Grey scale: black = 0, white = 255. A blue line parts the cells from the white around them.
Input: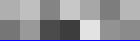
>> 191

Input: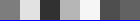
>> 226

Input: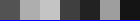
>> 174

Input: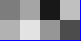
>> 165

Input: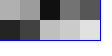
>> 156

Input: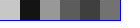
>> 20

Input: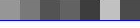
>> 121

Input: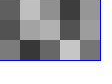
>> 191

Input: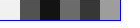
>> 82
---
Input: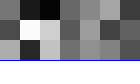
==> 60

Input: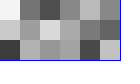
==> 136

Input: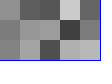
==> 101

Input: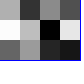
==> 80

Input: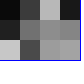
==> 24

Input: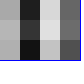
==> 102

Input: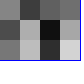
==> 111

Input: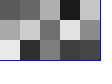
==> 198

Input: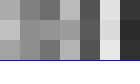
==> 55

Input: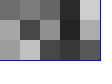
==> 206
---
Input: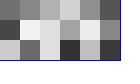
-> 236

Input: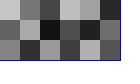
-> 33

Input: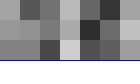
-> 108

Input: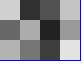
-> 34

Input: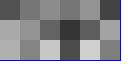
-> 93

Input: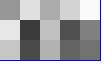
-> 80
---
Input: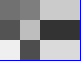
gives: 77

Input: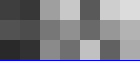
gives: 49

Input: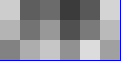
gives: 173

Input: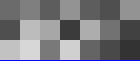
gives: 215

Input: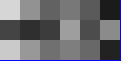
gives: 152

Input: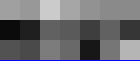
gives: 74

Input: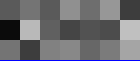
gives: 61
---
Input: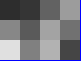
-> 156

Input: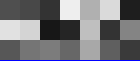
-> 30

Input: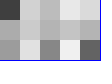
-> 218

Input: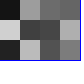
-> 101

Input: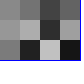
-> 99

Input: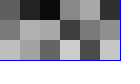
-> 48

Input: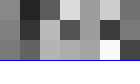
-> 113

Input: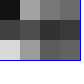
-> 106

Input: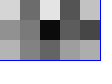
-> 194
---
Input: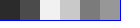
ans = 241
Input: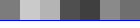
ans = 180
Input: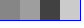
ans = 65
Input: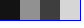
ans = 62
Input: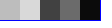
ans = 65
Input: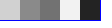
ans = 114
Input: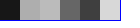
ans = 187
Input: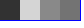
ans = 137
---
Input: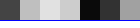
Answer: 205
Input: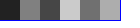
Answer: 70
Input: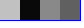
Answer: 193
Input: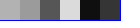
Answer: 86
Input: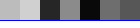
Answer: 139
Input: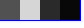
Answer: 81
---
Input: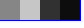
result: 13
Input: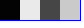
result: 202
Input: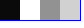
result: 209
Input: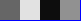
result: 145
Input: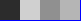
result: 181
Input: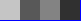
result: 48
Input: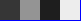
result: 237
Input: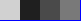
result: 121
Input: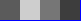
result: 61
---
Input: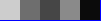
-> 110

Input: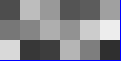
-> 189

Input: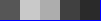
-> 201

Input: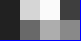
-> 214

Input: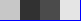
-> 49

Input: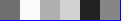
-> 250

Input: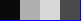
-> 176
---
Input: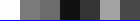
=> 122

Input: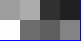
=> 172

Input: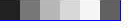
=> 119

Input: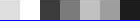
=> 255

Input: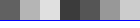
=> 181

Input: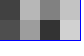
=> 183
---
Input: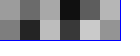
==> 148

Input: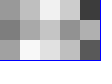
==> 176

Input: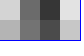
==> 199

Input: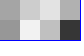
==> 54

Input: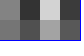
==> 88

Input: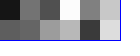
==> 221

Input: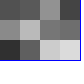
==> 110

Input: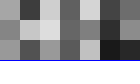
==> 140
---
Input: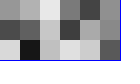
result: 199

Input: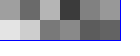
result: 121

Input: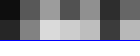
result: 218

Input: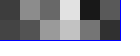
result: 154

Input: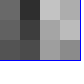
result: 165

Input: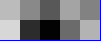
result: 3

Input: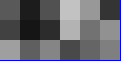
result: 44
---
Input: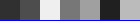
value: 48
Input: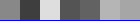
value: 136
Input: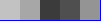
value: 194
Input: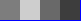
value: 125
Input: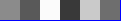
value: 139
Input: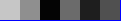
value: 198
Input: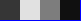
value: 54
